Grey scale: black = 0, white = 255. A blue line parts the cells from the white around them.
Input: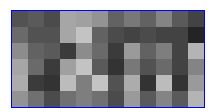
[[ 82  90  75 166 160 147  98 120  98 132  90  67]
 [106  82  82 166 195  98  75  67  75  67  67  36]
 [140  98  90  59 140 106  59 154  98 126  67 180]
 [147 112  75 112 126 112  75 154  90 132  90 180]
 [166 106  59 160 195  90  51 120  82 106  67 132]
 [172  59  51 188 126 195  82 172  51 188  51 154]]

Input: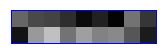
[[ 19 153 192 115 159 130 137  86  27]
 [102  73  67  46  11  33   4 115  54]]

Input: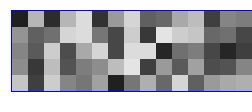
[[ 32 182  44 182 220  50 154 213  96 104 169 189  63 133 125]
 [133  90 205  77 169 213  71 220 220  38 112 125  71  38  63]
 [141  56 189  83 125 141 189 228  63 154  90 161  77  83 133]
 [148  96 112 213 220 118  71 205  56 228 205 197 104 112  71]
 [197  63 205 133 118 161  32 118 175 104 213  96 154 169 175]]

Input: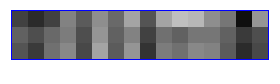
[[ 65  43  65 130  91 142 105 164  84 164 191 183 142 118  15 149]
 [ 84  58 112 136  72 164  91 149  51 124 112 136 130  91  43  72]
 [ 97  78 105 124  78 149  97 130  65 112  97 118 118  97  58  78]]

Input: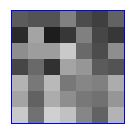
[[ 42 164  29  55 128  70  55]
 [ 70 105  49 164 150  91  83]
 [ 91  83  83 128  76  63  98]
 [142 157 157 201 105  76 142]
 [164  98 172 142 120 113 150]
 [179 120 185 120 134 128 172]
 [201 113 208 193 134  98 179]]

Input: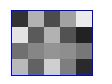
[[ 50 178  76 162 235]
 [112 134 148 142 119]
 [185  98 207 126  42]
 [227  90 178  82  34]]
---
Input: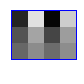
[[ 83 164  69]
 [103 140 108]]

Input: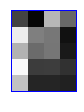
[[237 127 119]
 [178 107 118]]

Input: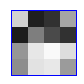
[[ 28 126  74]
 [150 231 249]]

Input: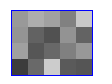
[[148  98  81]
 [160  86 104]]

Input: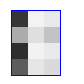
[[172 223 195]
 [ 46 242 234]]

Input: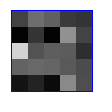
[[  3  53   3]
 [211  82  94]]

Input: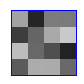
[[ 61 101 169]
 [189 104  79]]
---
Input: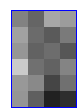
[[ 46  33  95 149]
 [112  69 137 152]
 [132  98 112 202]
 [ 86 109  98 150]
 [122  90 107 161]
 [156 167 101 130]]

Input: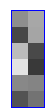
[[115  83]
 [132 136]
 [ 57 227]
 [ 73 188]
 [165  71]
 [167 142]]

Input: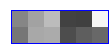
[[104  94  77 171 168 118]
 [245  64  66 188 162 134]]

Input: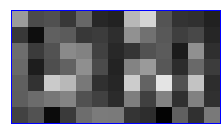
[[121  48  96   3  45  52 122 123 109  58  11  82  66]
 [ 48 129  48 130  64 126  43  65  81 132 119 108  94]
 [ 45 195  82 228  99 204  38  48 120 184 202  50  95]
 [ 60 105  44  87 154 131  35  75 143  98  78  29 105]
 [ 47 144  27  91  82  53  40  65 130 138  82  59 109]
 [ 38  72  63  88 113 145  46  60  56  91  96  14  56]
 [ 33  48  51  84 213 184  34  39 103  56  80  75 155]]

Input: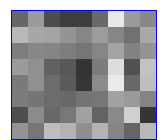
[[185 101 133 179 143 179 189 118 147]
 [ 53 208 137  99 161 120 104 139  78]
 [132 154 162 118 115 105 108 117 123]
 [190 104 234 139  54  91 109 144 122]
 [194  81 221 124  52  88  97 144 155]
 [147 130 164 134 118 126 132 136 126]
 [168 113 134 156 134 148 163 167 184]
 [136 155 233 105  61  61  77 155 103]]

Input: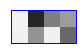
[[104 240 147 240]
 [156 126  38 242]]

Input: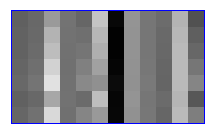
[[126 186 102 119 145   7 153 133 112 217 113 102]
 [ 87 181 107 118 148   6 190 107 114 167 104  97]
 [133 186 101 121 145  11 144 137 113 225 116 104]
 [118 186 102 119 146   5 161 128 112 210 111 101]
 [103 186 104 118 147   2 175 117 113 189 107  98]
 [ 95 183 105 118 147   2 183 111 114 179 105  98]
 [ 81 179 108 118 148   8 196 102 115 154 104  96]]
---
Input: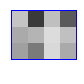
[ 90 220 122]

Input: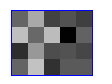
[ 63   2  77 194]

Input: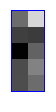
[214  63]

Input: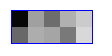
[203 121]

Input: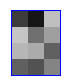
[191 112 182]

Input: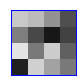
[ 79  23 121  32]

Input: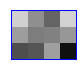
[210 129  85]

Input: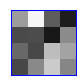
[29 24 72 71]
